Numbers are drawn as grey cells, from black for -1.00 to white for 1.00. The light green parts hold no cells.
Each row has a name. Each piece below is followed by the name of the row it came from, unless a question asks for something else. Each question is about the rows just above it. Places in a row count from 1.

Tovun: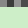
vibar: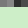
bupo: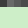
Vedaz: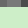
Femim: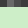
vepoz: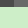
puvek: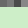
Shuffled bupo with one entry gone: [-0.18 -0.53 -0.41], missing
[-0.30]
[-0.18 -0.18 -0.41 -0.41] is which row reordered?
vepoz
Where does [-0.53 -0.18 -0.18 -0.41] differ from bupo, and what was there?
3, [-0.30]
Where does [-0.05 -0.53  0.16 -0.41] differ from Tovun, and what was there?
1, [0.06]

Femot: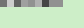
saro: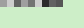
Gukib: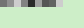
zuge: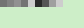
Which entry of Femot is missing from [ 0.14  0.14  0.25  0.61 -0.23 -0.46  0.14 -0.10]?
[0.38]
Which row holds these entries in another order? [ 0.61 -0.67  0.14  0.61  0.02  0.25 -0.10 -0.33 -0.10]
zuge
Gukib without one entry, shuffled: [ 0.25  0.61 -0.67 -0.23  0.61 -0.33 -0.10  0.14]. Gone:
[0.02]
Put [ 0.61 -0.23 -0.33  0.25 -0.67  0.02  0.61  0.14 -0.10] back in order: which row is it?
Gukib

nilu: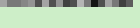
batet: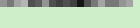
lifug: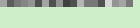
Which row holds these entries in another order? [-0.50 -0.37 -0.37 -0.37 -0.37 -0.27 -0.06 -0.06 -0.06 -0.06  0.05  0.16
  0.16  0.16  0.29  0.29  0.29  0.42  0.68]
lifug
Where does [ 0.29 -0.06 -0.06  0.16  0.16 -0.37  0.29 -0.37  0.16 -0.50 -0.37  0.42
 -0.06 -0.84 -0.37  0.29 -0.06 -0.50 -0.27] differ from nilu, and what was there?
4, [0.05]
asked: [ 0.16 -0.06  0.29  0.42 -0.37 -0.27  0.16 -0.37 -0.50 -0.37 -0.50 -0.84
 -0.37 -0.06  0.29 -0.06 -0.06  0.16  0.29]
batet
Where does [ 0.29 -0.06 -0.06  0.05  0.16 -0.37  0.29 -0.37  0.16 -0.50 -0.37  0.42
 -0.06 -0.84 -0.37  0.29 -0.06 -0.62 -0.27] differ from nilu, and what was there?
18, [-0.50]
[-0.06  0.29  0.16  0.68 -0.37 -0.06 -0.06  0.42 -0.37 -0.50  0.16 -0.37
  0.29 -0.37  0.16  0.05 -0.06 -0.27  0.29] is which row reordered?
lifug
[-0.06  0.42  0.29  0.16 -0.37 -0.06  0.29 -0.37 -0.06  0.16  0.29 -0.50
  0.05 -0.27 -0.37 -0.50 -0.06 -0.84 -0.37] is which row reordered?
nilu
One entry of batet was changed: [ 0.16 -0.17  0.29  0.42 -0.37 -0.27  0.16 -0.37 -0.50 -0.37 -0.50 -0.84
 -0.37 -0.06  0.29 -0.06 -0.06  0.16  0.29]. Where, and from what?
2, [-0.06]

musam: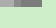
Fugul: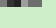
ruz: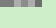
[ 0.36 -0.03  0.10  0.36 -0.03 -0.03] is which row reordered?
musam
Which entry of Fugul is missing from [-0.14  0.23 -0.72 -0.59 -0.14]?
[-0.03]
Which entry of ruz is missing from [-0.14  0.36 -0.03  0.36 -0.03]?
[0.10]
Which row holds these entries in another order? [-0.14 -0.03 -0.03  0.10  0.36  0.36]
ruz

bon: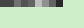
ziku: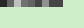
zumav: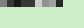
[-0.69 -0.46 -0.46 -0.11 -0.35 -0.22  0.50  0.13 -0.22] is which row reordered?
bon
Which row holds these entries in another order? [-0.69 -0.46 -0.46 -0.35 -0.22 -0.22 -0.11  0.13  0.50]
bon

